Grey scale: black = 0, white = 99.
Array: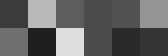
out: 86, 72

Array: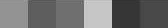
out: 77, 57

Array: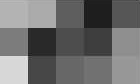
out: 84, 70

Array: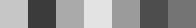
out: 88, 77

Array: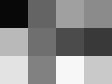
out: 96, 88

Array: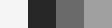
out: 95, 62
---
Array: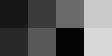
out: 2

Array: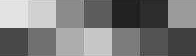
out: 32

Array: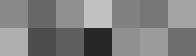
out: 60

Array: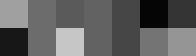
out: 45

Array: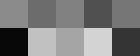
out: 82

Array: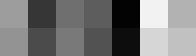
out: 83

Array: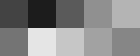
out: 63

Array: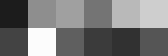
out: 19
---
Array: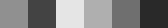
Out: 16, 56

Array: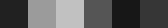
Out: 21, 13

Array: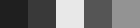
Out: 57, 12

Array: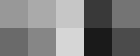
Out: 45, 41

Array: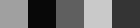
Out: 20, 62

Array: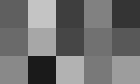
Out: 20, 53

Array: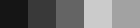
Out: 63, 8

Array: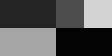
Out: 82, 64
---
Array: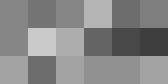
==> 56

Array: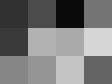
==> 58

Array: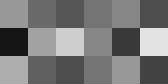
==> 45

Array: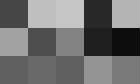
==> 37

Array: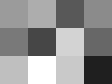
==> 99

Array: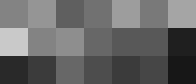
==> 23

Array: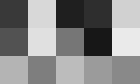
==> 73

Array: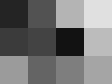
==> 39

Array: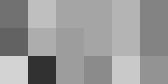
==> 54
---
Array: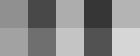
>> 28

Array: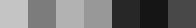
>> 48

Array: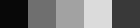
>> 43

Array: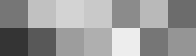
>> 75

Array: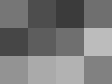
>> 30

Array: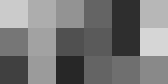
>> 67

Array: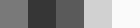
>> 21

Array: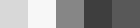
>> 96

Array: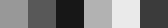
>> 34

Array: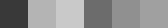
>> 70
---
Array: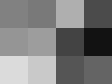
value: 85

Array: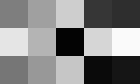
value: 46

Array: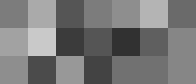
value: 55

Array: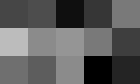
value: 43

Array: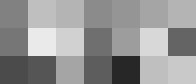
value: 29

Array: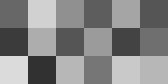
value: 85

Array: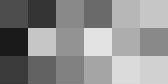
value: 23

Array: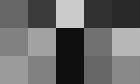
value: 60

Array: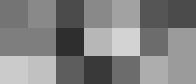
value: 79

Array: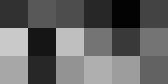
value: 65
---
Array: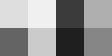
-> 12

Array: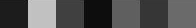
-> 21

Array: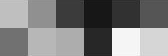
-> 95

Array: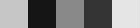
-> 20

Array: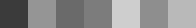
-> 55

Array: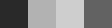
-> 80
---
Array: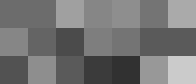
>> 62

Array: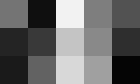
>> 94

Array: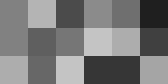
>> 29

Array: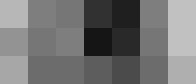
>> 46

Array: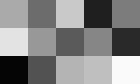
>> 78

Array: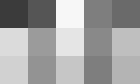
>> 96
